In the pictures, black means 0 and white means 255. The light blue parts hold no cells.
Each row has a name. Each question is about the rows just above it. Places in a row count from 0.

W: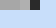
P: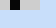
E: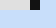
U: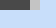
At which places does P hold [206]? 0 2 3
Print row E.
[224, 224, 224,  18]
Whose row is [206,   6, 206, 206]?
P
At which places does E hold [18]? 3
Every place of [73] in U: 0 1 2
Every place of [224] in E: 0 1 2
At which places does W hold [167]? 0 1

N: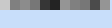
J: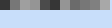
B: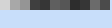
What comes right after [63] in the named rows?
[54]
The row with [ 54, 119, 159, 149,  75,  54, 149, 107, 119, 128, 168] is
J
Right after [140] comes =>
[119]
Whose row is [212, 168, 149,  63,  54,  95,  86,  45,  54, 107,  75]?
B

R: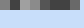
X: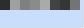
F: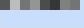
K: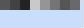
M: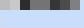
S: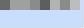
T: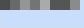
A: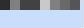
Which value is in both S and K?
[105]
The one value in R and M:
[128]
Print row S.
[105, 160, 160, 139,  94, 179, 139, 189]
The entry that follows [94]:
[179]

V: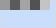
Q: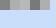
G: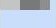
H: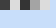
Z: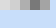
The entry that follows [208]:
[175]
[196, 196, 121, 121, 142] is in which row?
G

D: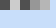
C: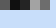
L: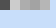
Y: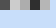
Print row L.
[ 80, 204, 173, 163, 182]
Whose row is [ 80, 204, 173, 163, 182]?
L

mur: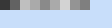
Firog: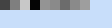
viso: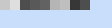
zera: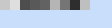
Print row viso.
[200, 222,  78,  89,  98, 181, 191,  55,  78]
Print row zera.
[200, 222,  78,  89,  98, 181, 117,  46, 191]
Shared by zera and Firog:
[200]

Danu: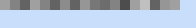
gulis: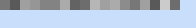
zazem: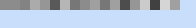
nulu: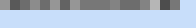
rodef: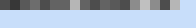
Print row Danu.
[160, 131,  99, 160, 131,  99, 140,  99, 150, 119, 109, 131,  77, 160, 192,
  99, 150, 160]
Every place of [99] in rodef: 5 6 8 10
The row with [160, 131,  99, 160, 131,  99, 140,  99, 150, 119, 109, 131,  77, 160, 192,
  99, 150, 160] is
Danu
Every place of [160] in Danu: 0 3 13 17

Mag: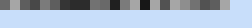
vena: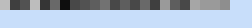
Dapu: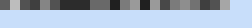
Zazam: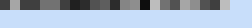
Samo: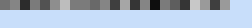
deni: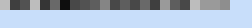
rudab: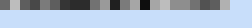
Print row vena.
[189,  63,  82, 189,  53, 105,  14,  72,  82,  94, 114,  72,  94,  72, 105,
  63, 154,  94,  72, 166, 154, 154, 142]
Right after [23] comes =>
[166]
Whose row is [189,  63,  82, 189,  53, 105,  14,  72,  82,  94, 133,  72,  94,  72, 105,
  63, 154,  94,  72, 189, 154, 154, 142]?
deni
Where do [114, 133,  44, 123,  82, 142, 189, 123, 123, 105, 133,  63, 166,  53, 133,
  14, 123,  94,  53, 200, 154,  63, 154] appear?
Samo

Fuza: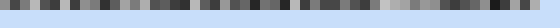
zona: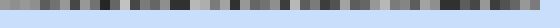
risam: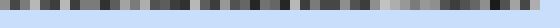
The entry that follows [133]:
[93]
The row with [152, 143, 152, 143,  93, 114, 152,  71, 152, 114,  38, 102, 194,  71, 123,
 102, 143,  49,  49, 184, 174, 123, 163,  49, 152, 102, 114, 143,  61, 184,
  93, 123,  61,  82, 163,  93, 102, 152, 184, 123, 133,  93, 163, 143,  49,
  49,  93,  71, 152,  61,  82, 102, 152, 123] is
zona

